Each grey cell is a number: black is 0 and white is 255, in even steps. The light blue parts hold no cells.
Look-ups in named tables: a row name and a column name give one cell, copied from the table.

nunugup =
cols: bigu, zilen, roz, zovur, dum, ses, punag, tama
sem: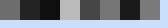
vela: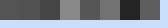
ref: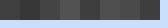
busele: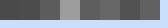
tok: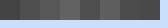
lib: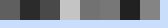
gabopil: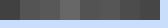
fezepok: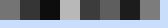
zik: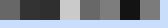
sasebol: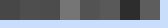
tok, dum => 78
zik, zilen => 51
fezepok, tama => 124
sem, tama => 122
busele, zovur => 157
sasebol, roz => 76
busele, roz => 92
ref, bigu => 63
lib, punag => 33
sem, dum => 70
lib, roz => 73
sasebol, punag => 45
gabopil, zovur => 103
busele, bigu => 74
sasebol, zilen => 78
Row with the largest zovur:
zik

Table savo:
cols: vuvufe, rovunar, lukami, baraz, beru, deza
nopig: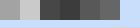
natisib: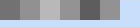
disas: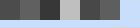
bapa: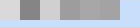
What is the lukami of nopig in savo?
71
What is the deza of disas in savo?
94
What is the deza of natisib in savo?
146
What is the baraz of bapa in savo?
157
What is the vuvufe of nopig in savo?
163
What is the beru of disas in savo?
72
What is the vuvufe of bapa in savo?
217
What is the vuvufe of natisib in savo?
114
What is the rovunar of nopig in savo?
202
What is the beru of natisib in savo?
93

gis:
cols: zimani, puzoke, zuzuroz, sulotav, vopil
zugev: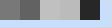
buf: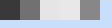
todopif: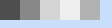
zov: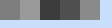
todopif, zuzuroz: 212
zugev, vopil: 39
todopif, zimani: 78
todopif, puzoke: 136
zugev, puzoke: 98
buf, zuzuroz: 229
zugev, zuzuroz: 192
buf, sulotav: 232
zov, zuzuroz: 59
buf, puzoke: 113
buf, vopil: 135
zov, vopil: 138
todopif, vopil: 178
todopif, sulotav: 239
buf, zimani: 57
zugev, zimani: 120
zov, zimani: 126
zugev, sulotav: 187
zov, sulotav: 80
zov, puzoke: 154
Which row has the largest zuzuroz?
buf

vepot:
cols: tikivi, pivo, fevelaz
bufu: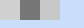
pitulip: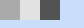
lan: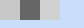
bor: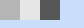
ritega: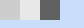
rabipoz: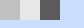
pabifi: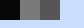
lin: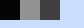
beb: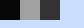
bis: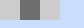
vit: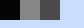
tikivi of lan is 200
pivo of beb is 161
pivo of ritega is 232
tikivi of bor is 181
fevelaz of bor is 87
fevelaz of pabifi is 86
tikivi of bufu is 208

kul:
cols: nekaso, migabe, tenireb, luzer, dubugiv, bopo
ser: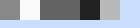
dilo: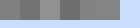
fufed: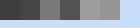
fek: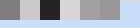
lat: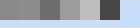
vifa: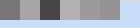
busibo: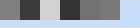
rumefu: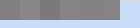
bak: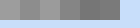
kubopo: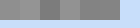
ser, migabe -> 249
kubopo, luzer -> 146
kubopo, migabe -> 148
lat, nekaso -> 137
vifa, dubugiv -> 155
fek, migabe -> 201

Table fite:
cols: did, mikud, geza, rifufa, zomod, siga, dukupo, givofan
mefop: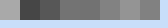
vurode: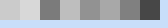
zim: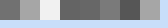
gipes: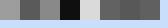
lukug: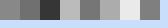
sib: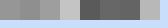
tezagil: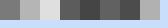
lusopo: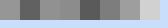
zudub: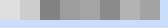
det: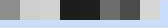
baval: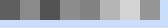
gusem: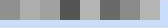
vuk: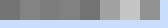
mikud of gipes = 90
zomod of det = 31
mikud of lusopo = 97
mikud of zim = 166
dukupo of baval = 212
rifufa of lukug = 187
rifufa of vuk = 129
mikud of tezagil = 181
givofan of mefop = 129
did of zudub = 222
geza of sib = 158
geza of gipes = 137
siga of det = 109
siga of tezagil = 97
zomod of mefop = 114
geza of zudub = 130

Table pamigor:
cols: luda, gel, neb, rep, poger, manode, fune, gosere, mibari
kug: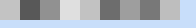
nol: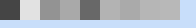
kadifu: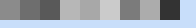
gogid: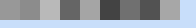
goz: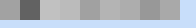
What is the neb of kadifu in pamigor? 89
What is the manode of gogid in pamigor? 67
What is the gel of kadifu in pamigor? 110
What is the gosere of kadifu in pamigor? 172
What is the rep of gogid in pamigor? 101
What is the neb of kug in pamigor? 145
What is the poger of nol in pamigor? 104
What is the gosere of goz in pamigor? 152
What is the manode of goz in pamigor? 180
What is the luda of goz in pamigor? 162
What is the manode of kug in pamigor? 109

